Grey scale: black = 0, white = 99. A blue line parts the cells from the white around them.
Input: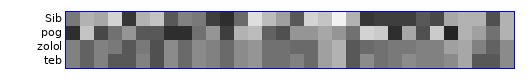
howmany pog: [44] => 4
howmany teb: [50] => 7
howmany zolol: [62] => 2
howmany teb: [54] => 7

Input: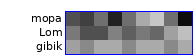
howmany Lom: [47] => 2
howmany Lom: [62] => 1
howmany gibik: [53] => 3
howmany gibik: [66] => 5
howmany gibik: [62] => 1
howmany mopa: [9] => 0

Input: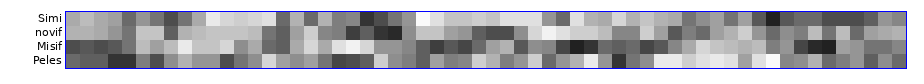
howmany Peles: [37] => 5
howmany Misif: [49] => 1

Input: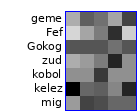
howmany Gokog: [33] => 4
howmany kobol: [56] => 4
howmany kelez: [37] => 1

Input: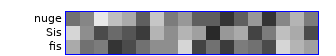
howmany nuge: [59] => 2
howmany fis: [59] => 0

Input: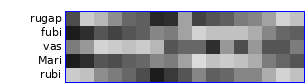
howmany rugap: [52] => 1
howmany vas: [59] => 3
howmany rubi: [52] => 3

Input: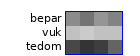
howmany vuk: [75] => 3
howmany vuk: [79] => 1

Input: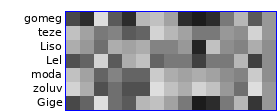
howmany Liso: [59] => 2
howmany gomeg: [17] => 4
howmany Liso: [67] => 4
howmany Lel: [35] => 1

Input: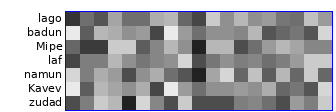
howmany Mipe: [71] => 4
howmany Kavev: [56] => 4
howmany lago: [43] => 4
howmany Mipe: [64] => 1
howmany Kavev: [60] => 2
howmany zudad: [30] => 6
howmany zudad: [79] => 3

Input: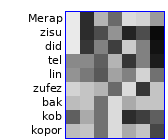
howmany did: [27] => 0
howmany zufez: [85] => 1
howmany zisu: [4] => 1
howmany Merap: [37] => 0

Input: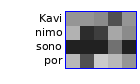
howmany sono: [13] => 4
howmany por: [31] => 1
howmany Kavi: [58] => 3

